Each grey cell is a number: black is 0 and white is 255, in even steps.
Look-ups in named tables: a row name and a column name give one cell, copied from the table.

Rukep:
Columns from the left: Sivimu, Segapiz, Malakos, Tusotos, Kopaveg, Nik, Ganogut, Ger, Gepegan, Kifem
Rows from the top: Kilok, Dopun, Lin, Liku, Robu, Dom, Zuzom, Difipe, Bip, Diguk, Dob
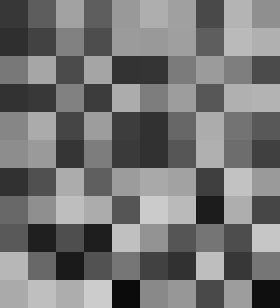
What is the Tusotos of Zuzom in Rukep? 95
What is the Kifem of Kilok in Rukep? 143
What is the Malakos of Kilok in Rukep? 162
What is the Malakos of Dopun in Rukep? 129
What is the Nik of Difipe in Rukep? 203
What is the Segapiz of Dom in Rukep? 154
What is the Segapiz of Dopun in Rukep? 66
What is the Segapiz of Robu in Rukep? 171
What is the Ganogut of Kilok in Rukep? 160
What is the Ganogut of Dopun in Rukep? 159
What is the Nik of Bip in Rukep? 147
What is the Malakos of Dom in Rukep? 53
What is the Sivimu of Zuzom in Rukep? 49
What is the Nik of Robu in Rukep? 49
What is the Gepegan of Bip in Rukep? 77
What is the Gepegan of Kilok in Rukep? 180
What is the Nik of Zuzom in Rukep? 169
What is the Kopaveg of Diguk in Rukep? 118
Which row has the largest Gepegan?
Zuzom

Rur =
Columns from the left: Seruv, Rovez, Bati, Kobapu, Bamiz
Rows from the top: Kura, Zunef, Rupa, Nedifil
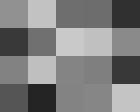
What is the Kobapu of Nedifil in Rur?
134
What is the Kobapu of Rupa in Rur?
127
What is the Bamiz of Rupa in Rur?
56
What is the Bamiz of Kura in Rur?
48
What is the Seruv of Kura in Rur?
145
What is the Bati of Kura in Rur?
110
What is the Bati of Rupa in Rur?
132
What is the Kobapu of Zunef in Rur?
192
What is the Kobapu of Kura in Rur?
109
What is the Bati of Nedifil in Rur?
131
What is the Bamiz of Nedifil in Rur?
196
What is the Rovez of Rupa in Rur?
191
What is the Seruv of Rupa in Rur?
130
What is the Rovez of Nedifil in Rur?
36
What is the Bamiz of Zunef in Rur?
138
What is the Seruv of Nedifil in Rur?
85
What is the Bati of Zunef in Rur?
201
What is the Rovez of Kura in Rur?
194
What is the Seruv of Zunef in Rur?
57
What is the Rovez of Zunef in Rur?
112
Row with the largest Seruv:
Kura

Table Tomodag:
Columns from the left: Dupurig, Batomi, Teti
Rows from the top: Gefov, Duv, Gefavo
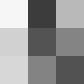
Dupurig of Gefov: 246
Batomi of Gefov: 60
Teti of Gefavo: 82
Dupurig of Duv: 209
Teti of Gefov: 185
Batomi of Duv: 83
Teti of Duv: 132
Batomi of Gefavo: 131
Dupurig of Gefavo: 215
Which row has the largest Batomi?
Gefavo

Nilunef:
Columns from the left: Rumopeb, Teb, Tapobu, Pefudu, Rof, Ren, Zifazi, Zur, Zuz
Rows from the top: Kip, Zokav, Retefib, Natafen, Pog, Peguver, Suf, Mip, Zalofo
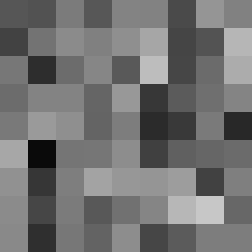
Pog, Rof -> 125
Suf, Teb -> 54
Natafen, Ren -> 55
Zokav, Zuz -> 182
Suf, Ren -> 149
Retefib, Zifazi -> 70
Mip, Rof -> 113
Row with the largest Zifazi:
Mip

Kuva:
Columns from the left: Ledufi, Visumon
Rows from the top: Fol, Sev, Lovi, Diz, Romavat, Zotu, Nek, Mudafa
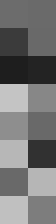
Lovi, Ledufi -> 30
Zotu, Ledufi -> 183
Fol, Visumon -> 106
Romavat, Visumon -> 105
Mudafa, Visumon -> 125
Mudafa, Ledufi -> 192
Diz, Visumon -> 135
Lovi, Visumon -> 35
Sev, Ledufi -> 59
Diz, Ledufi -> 196
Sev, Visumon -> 105
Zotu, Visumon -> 49
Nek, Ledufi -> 105
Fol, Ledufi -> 108
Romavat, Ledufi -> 142
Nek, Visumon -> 182

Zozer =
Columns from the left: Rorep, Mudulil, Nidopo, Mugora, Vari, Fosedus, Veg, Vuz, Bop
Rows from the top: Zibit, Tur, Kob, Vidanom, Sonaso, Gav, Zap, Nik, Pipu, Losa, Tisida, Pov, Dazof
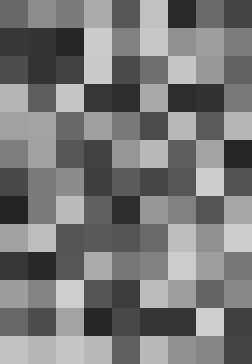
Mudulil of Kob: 51
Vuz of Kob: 153
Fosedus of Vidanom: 169
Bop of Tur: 125
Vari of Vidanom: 45
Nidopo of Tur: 38
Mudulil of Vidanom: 94

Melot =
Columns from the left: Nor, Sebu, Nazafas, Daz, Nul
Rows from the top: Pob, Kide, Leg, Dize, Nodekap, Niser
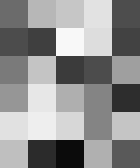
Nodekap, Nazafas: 215
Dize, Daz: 132
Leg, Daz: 76
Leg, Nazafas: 59
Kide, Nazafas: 248
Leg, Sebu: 196
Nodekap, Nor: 225
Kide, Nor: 76

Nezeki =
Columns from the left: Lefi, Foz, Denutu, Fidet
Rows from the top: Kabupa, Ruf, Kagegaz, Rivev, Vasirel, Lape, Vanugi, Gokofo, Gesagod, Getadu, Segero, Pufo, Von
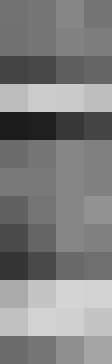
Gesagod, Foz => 101
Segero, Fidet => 210
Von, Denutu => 143
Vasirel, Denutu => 55
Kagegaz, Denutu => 94
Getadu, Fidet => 111
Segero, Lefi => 171
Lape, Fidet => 128
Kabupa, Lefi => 114
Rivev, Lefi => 188
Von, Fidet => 165
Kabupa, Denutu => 134
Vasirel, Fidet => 68

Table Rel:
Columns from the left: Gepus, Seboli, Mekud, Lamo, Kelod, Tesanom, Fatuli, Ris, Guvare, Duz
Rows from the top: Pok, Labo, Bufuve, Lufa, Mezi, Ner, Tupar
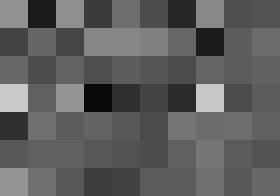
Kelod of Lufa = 48
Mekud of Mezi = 91
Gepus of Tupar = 149
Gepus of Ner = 88
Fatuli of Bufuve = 76
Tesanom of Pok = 77
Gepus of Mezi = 48
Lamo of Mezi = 99

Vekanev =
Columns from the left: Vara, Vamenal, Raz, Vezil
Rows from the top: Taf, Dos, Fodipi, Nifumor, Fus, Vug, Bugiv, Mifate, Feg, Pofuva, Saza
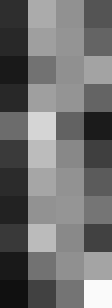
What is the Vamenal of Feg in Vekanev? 187
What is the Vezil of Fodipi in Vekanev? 163
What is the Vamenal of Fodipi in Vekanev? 114
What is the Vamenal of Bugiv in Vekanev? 166
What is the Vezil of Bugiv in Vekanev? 91
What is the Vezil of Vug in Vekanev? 63
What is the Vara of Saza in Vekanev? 16

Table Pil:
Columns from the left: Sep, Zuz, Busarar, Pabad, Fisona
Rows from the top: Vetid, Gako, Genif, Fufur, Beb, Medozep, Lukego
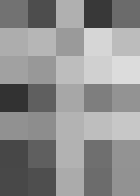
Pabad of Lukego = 108
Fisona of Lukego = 146
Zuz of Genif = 152
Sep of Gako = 173
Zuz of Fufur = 95
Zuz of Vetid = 77
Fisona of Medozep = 147
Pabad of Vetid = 56
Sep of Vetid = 114
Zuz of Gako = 182
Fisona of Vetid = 107
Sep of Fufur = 50
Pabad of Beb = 190

